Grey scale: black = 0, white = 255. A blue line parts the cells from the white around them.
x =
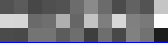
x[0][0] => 82
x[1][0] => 215
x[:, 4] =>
[82, 175, 92]
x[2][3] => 116
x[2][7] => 110
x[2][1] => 73
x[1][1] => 214
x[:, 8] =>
[75, 215, 72]
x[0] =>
[82, 91, 71, 79, 82, 108, 138, 107, 75, 98, 83, 197]

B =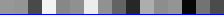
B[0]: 151
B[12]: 148
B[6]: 236
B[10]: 173
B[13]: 7

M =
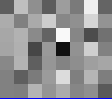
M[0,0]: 94
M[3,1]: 176
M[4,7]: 166
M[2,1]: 178
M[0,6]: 239
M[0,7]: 100
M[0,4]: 157
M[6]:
[129, 127, 180, 148, 171, 134, 143, 89]
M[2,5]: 134
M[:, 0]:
[94, 172, 167, 165, 136, 129, 129]
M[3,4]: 17
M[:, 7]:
[100, 147, 113, 129, 166, 126, 89]
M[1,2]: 170
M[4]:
[136, 179, 95, 150, 131, 142, 159, 166]
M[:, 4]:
[157, 135, 249, 17, 131, 220, 171]
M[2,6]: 76
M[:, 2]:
[143, 170, 138, 70, 95, 123, 180]
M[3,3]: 153

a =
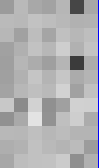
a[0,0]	155
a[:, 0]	[155, 186, 183, 161, 159, 160, 163, 200, 145, 184, 174, 167]
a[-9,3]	183
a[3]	[161, 176, 194, 183, 206, 177, 195]
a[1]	[186, 184, 194, 189, 184, 177, 178]
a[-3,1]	183
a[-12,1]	185
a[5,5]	171
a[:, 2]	[168, 194, 189, 194, 172, 197, 191, 210, 227, 191, 193, 193]
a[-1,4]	203
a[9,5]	180
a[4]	[159, 182, 172, 159, 181, 59, 172]
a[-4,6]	172
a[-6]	[163, 183, 191, 185, 210, 161, 193]
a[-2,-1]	156
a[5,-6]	177
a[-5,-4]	144
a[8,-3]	191

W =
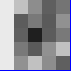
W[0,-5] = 234
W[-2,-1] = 193
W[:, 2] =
[141, 121, 31, 90, 193]
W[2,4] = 121
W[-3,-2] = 92
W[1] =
[234, 92, 121, 90, 145]

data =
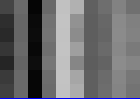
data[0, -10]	69
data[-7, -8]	5
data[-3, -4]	93
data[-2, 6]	95
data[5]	[58, 105, 6, 109, 195, 166, 95, 107, 134, 119]
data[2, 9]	130
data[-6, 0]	46
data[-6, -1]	128
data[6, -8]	6
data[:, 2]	[5, 10, 12, 8, 13, 6, 6]
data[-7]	[69, 106, 5, 105, 193, 177, 96, 110, 130, 112]
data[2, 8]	139
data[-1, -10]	64
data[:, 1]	[106, 102, 102, 105, 100, 105, 105]
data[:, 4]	[193, 195, 194, 195, 193, 195, 194]

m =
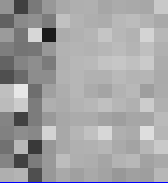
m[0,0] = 148
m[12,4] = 169
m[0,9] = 169
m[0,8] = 171
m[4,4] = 177
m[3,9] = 180
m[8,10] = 165
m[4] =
[99, 132, 142, 123, 177, 183, 185, 195, 198, 192, 202, 172]
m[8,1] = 65
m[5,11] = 170
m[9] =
[129, 141, 136, 211, 168, 181, 193, 215, 175, 171, 222, 182]
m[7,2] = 124
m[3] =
[126, 116, 118, 152, 178, 180, 178, 182, 187, 180, 191, 176]
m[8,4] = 167
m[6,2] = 110
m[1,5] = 179
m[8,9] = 166
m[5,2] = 141
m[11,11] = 169
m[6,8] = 178
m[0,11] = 200
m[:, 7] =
[166, 172, 197, 182, 195, 177, 164, 192, 163, 215, 182, 165, 163]
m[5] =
[79, 106, 141, 141, 178, 182, 177, 177, 185, 180, 181, 170]
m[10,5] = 176
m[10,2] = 57
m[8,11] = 186
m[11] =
[132, 65, 124, 153, 189, 175, 173, 165, 179, 184, 162, 169]
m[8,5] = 171

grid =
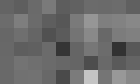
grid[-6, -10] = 100
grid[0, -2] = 108
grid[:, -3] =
[106, 127, 104, 108, 105, 117]
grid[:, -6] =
[93, 87, 91, 53, 103, 74]
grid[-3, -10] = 104
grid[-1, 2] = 114
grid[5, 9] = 136
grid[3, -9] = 94
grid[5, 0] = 105
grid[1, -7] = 94
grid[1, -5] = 122
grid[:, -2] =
[108, 130, 124, 50, 90, 152]
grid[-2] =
[105, 115, 111, 107, 103, 101, 77, 105, 90, 100]
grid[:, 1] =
[94, 126, 111, 94, 115, 113]
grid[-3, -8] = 96
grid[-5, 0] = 108
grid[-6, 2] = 106
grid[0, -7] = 122
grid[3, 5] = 101

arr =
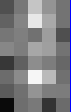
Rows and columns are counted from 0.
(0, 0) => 80
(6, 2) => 148
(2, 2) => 113
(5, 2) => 246
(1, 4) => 115
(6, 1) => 112
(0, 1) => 119
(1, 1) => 132
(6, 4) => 124
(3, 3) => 159
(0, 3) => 148
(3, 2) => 167
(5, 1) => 139

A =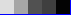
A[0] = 222
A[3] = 63
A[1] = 166

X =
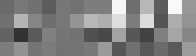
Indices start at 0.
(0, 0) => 106
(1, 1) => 180
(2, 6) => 81
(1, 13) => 147
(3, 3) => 124
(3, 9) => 112
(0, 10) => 183
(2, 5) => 114
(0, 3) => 92
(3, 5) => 116
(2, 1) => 51
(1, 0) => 112
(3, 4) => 115
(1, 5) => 148
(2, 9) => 87
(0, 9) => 110
